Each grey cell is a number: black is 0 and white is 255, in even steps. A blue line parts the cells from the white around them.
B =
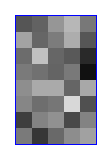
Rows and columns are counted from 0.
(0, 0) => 85
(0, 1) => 98
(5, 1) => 110
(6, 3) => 73
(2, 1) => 193
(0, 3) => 183
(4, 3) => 101
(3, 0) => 122
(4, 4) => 168
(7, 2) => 105
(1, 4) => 86
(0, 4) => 120
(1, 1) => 102

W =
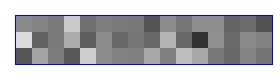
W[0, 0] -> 137
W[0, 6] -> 122
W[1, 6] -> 104
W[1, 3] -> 171
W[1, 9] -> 179
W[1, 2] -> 122
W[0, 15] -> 83
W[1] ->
[219, 99, 122, 171, 94, 139, 104, 118, 105, 179, 104, 50, 144, 107, 137, 130]
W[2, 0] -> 86
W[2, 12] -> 120
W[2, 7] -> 128
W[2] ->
[86, 163, 125, 89, 205, 139, 130, 128, 167, 128, 190, 167, 120, 104, 131, 117]

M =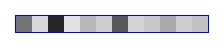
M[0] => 117
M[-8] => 183
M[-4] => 199
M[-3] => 169

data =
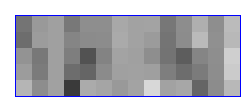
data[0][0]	116
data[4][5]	165
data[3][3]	109
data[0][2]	160
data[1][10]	140
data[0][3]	120
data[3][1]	123
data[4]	[181, 141, 161, 58, 171, 165, 153, 163, 216, 162, 167, 101, 140, 184]
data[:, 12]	[142, 144, 142, 141, 140]
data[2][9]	115
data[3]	[156, 123, 160, 109, 101, 139, 160, 161, 159, 126, 109, 123, 141, 203]
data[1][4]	139
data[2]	[147, 120, 160, 126, 82, 131, 163, 160, 142, 115, 93, 133, 142, 207]
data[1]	[109, 156, 160, 133, 139, 140, 170, 162, 155, 116, 140, 186, 144, 184]
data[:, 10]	[141, 140, 93, 109, 167]
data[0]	[116, 153, 160, 120, 142, 142, 168, 162, 163, 119, 141, 175, 142, 187]

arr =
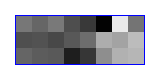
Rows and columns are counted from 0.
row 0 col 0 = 119
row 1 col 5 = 173
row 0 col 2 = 121
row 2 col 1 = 92
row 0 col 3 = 78
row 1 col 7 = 188
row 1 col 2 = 72

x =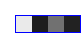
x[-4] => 234
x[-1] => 34
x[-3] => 30

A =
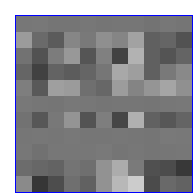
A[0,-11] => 119
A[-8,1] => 65
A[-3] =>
[119, 113, 119, 119, 119, 121, 117, 119, 117, 118, 119]
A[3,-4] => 158
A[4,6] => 156
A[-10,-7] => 121
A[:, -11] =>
[119, 155, 114, 101, 126, 120, 114, 118, 119, 108, 138]
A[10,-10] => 54
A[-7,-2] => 165
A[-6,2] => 117
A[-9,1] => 82
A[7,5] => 118
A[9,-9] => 99
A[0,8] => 115
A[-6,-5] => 118
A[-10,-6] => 143
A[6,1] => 87
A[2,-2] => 84
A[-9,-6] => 128
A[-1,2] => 77
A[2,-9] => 124
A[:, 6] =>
[118, 133, 66, 168, 156, 118, 70, 119, 117, 172, 184]
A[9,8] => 80
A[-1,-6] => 146
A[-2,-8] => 116
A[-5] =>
[114, 87, 120, 148, 83, 126, 70, 176, 97, 87, 100]
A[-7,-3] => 149
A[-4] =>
[118, 119, 118, 120, 118, 118, 119, 118, 117, 121, 120]

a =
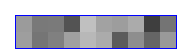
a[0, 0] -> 155
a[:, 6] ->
[157, 91]
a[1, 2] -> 128
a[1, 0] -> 158
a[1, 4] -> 184
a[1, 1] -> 117
